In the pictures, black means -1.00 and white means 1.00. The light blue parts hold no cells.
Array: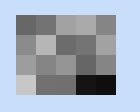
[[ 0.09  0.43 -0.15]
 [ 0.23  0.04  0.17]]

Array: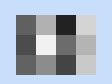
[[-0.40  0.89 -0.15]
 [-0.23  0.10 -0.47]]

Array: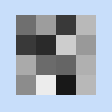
[[-0.55 -0.67  0.61]
 [ 0.33 -0.16 -0.21]]

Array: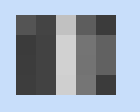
[[-0.54 -0.48  0.64]
 [-0.53 -0.48  0.64]]

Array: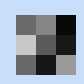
[[ 0.57 -0.29 -0.81]
 [-0.18 -0.83  0.21]]

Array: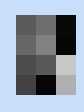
[[-0.19  0.01 -0.95]
 [-0.40 -0.30  0.56]]

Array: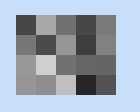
[[-0.07 -0.41  0.18]
 [ 0.19  0.63 -0.11]]

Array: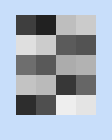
[[ 0.75  0.60 -0.29]
 [-0.14 -0.30  0.35]]

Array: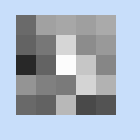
[[-0.22 -0.07  0.68]
 [-0.69 -0.22  0.98]]
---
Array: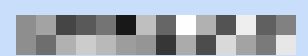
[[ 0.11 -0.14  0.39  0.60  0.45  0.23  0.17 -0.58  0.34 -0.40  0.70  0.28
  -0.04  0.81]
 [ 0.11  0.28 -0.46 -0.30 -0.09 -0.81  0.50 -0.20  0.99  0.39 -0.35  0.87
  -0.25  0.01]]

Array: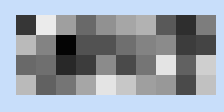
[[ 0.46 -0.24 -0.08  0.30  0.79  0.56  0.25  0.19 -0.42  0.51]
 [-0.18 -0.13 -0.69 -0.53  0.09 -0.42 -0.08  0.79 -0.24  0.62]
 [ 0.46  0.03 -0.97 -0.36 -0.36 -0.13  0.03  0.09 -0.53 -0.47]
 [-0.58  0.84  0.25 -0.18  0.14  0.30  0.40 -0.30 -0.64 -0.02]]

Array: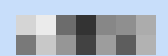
[[-0.05  0.57  0.18 -0.48  0.23 -0.27  0.40]
 [ 0.67  0.84 -0.15 -0.60  0.06  0.12  0.35]]

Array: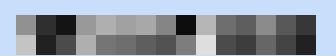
[[ 0.54 -0.74 -0.41  0.37 -0.08 -0.14 -0.26 -0.36 -0.02  0.74 -0.41 -0.52
  -0.20 -0.47 -0.74]
 [ 0.14 -0.63 -0.84  0.20  0.37  0.26  0.32  0.04 -0.90  0.43 -0.14 -0.26
   0.09 -0.31 -0.57]]

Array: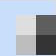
[[ 0.48 -0.59]
 [ 0.74 -0.26]]

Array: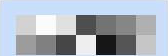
[[ 0.22  0.00 -0.45  0.87 -0.83 -0.33  0.55]
 [ 0.65  0.97  0.76 -0.39 -0.10  0.05  0.38]]

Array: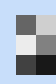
[[-0.49 -0.81]
 [ 0.85  0.01]
 [-0.21  0.62]]
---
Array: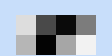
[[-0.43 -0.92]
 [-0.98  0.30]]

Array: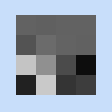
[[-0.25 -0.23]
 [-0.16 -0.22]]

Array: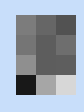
[[-0.20 -0.36]
 [-0.27 -0.14]]

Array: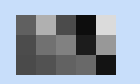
[[ 0.38 -0.41]
 [-0.11  0.01]]

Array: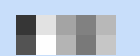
[[0.77 0.29]
 [0.99 0.41]]

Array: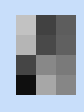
[[-0.49 -0.27]
 [-0.43 -0.25]]

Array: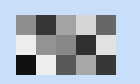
[[-0.58  0.28]
 [ 0.15  0.07]]

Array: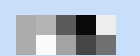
[[ 0.41 -0.29]
 [ 0.96  0.28]]
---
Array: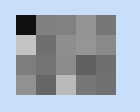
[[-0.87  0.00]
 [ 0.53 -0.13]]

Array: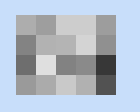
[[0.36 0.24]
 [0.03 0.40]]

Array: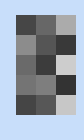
[[-0.45 -0.19]
 [ 0.10 -0.33]]

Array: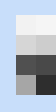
[[0.90 0.92]
 [0.68 0.61]]

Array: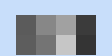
[[-0.29  0.06]
 [-0.27 -0.09]]

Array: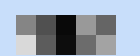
[[ 0.04 -0.37]
 [ 0.70 -0.28]]
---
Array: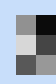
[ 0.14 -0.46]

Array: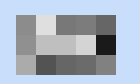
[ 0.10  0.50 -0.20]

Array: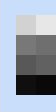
[ 0.65 -0.13]

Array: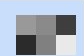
[0.20 0.00]

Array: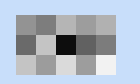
[0.15 0.54 0.71]

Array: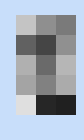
[ 0.54 -0.46  0.43]
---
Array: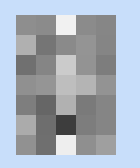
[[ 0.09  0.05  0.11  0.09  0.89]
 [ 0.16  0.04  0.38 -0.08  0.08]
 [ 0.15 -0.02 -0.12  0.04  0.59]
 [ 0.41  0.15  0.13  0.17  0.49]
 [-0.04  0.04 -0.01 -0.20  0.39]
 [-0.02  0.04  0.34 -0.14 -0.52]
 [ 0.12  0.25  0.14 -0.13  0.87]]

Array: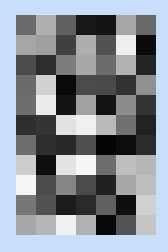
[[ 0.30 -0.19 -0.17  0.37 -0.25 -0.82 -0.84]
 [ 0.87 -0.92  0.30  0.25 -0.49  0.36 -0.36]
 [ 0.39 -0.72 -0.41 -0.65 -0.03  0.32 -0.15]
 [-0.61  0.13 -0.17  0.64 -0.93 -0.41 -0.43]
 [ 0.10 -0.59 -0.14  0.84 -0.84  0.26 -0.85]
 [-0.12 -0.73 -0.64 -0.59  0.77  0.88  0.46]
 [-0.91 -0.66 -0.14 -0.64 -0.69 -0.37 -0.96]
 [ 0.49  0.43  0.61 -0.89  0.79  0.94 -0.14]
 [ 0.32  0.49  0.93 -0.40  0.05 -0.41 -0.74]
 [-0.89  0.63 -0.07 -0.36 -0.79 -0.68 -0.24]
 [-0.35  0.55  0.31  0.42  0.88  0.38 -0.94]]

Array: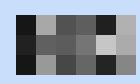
[[-0.75  0.39 -0.83  0.32 -0.36 -0.26]
 [ 0.55  0.34 -0.74 -0.25 -0.28 -0.08]
 [-0.72  0.05 -0.83  0.20 -0.44 -0.20]]

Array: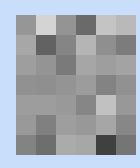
[[ 0.54  0.45  0.18  0.66  0.16 -0.17]
 [ 0.12 -0.03  0.31 -0.23  0.04  0.42]
 [ 0.24  0.28  0.24  0.16 -0.04  0.30]
 [ 0.03  0.14  0.14  0.12  0.16  0.22]
 [ 0.51  0.19  0.23  0.23  0.20  0.05]
 [ 0.30  0.06  0.20  0.00  0.24  0.19]
 [-0.50 -0.08  0.03 -0.14  0.34  0.31]]

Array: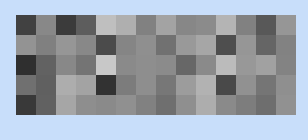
[[-0.31  0.18 -0.49  0.07 -0.54 -0.27  0.50  0.37  0.01  0.28  0.06  0.09
   0.41  0.01]
 [-0.21  0.02  0.15  0.00  0.18  0.07 -0.41  0.04  0.12 -0.11  0.20  0.30
  -0.39  0.18]
 [ 0.26  0.03 -0.63 -0.23  0.07 -0.09  0.57  0.08  0.11  0.09 -0.19  0.08
   0.47  0.19]
 [-0.08  0.12 -0.12 -0.25  0.36  0.28 -0.61 -0.03  0.11 -0.07  0.22  0.40
  -0.43  0.14]
 [-0.14  0.14 -0.55 -0.24  0.30  0.11  0.08  0.13  0.01 -0.13  0.12  0.36
   0.08 -0.02]]

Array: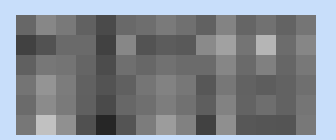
[[-0.22 -0.08 -0.19  0.06 -0.05 -0.24 -0.42 -0.18 -0.14 -0.04 -0.12 -0.24
   0.03 -0.21 -0.11]
 [-0.15  0.05 -0.49 -0.36 -0.17 -0.17 -0.49  0.06 -0.35 -0.28 -0.30  0.08
   0.26 -0.09  0.42]
 [-0.20 -0.06 -0.25 -0.07 -0.09 -0.21 -0.40 -0.13 -0.19 -0.11 -0.16 -0.16
   0.05 -0.17  0.00]
 [-0.23 -0.13 -0.09  0.16 -0.03 -0.24 -0.35 -0.25 -0.08  0.02 -0.07 -0.32
  -0.07 -0.23 -0.27]
 [-0.23 -0.08 -0.16  0.09 -0.04 -0.25 -0.42 -0.19 -0.13 -0.02 -0.11 -0.26
   0.02 -0.22 -0.14]
 [-0.34 -0.06 -0.07  0.51  0.13 -0.37 -0.70 -0.34 -0.03  0.22  0.01 -0.49
   0.12 -0.32 -0.33]]

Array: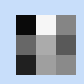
[[ 0.93  0.04 -0.92]
 [ 0.34 -0.30 -0.19]
 [ 0.25  0.08 -0.75]]
